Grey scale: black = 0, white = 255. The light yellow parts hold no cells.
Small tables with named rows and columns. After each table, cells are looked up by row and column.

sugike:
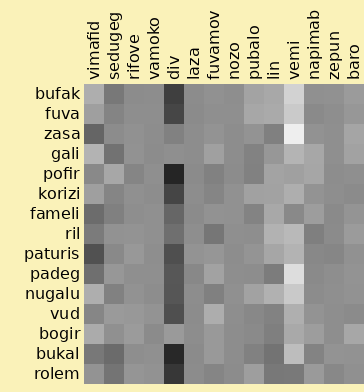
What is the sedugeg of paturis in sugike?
137
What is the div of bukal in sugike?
40
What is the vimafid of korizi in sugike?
159
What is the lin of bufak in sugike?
168
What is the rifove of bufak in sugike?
140
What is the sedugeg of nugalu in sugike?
129
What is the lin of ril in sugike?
178
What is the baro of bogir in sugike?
167
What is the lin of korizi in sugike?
162
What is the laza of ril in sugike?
142
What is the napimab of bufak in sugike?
144
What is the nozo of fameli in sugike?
145
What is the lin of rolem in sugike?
120
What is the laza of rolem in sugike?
140

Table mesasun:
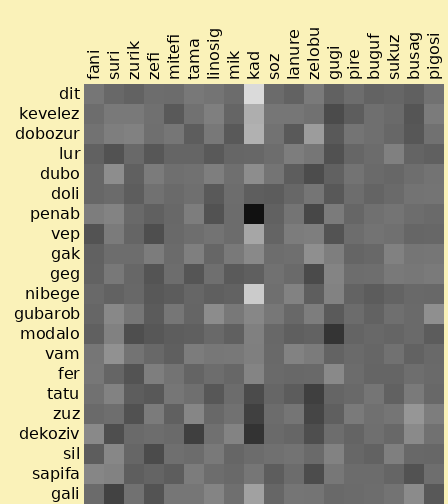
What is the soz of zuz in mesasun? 108
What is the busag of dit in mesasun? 96
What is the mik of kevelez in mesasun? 101
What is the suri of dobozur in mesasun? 126
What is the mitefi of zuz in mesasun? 96
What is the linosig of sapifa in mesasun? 109
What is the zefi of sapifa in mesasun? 100
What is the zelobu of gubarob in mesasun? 125
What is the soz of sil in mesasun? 112
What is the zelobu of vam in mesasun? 123
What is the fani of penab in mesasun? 125
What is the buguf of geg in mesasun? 110
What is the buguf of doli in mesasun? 100
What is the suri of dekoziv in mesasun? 78
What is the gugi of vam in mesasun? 99
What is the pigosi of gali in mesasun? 88
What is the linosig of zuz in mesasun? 104
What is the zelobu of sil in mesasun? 106

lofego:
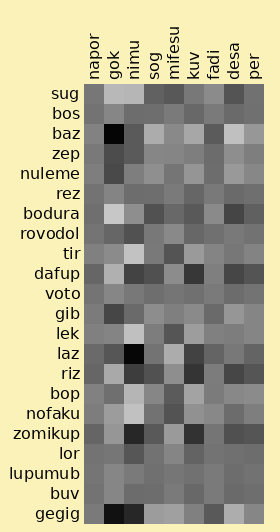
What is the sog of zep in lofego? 134
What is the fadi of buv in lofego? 122
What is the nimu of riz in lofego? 61
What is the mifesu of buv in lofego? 122
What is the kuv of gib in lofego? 138
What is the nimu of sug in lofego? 182
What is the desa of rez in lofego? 106
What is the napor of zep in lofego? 121
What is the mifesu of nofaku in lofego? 83
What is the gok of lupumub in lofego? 134
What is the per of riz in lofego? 85
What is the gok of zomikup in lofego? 150
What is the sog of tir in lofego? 121
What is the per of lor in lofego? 109
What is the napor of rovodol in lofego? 116
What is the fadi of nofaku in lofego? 136
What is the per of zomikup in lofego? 85
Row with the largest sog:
baz

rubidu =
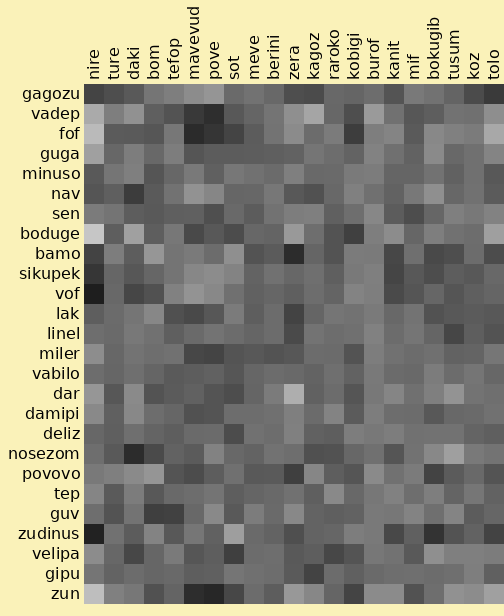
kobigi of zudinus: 125
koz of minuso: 112
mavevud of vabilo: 93
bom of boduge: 94
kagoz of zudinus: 99
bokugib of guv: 111
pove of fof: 53
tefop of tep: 105
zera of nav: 88
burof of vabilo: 121
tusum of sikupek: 93
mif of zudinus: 96
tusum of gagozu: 100
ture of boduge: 94
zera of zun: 152
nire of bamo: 67
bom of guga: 104
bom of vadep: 95
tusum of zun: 145
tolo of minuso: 88
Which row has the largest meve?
guv

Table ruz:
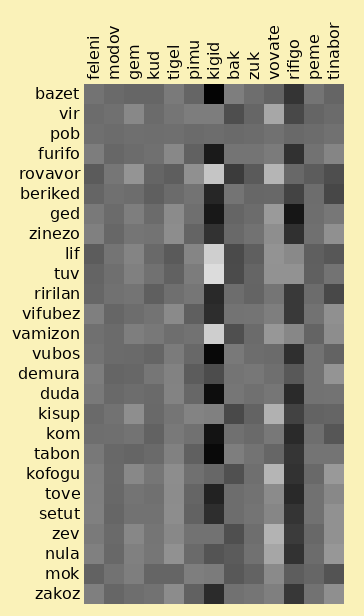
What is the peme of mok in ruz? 102
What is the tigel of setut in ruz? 141
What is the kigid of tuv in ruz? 220
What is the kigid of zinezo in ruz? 50
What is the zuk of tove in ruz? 114
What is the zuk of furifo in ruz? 116
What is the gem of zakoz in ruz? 110
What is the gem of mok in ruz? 126
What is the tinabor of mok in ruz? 83
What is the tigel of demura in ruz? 130
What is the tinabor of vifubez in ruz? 144
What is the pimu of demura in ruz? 92
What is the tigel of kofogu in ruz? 141
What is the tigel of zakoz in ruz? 140
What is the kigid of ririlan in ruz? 41
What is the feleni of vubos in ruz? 115
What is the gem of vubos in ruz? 106
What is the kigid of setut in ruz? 46
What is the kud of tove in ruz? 112
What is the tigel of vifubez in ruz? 138

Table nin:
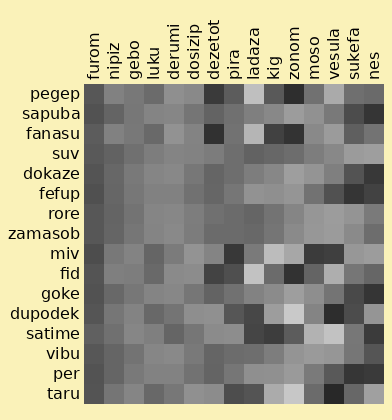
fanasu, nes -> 115
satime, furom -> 96
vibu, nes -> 85
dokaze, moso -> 148
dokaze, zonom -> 158
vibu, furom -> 87
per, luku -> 130
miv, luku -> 101
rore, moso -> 150
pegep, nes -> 106
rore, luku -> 133
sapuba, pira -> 112
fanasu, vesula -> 155
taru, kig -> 171
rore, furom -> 87
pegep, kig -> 89
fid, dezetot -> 67
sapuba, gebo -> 119
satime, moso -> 178
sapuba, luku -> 132

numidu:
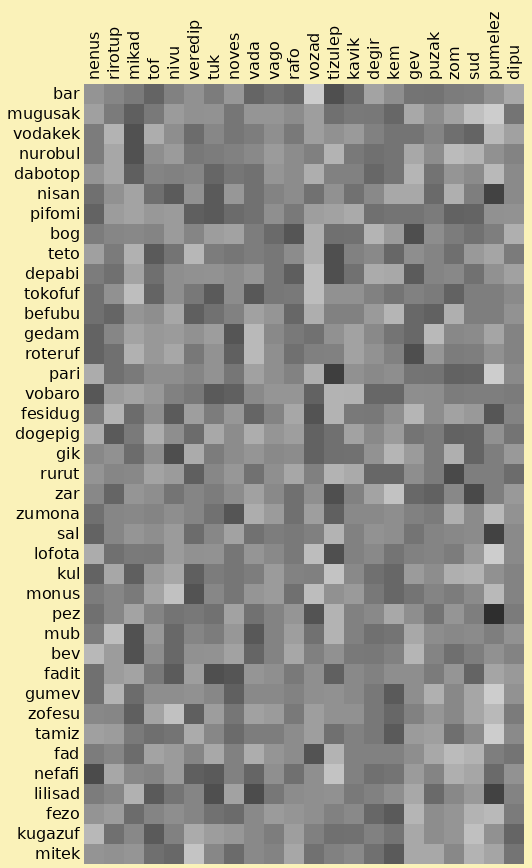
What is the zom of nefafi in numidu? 175
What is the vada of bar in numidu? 101
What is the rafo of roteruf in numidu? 112
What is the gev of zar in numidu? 104
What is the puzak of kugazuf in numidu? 141
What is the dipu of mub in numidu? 146
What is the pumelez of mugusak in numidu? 205
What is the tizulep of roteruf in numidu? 129
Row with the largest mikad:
tokofuf

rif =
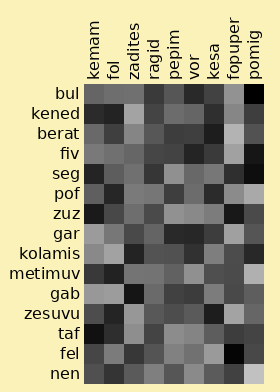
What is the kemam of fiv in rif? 121
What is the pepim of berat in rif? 61
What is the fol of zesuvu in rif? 36
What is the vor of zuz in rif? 137
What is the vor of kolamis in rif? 49
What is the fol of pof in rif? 38
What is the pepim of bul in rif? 86
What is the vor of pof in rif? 108
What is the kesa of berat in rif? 29
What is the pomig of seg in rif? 14
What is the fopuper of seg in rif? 47
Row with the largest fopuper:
berat

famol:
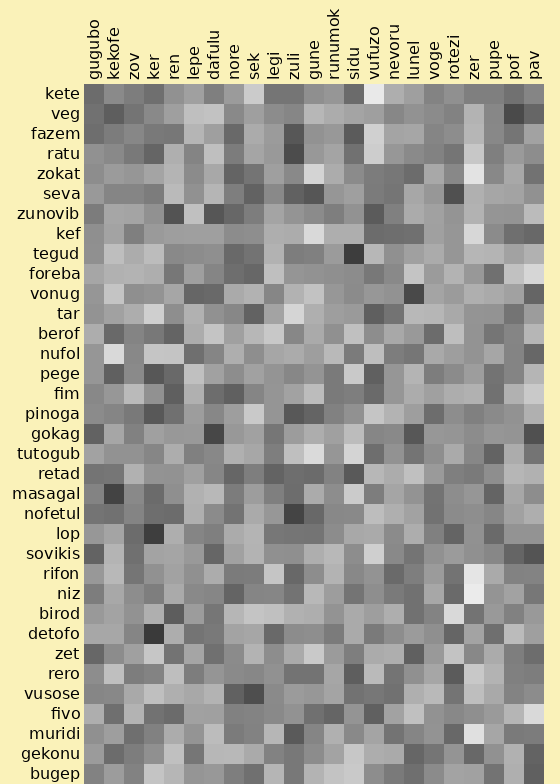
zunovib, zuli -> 148
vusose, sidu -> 114
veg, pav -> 102
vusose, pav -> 140
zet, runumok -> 155
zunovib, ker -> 145
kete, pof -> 113
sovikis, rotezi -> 155
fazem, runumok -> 152
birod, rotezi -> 217
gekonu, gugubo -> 155
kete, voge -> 131
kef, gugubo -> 143
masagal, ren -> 143
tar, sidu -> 154
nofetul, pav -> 174
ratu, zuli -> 76
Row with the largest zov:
fim

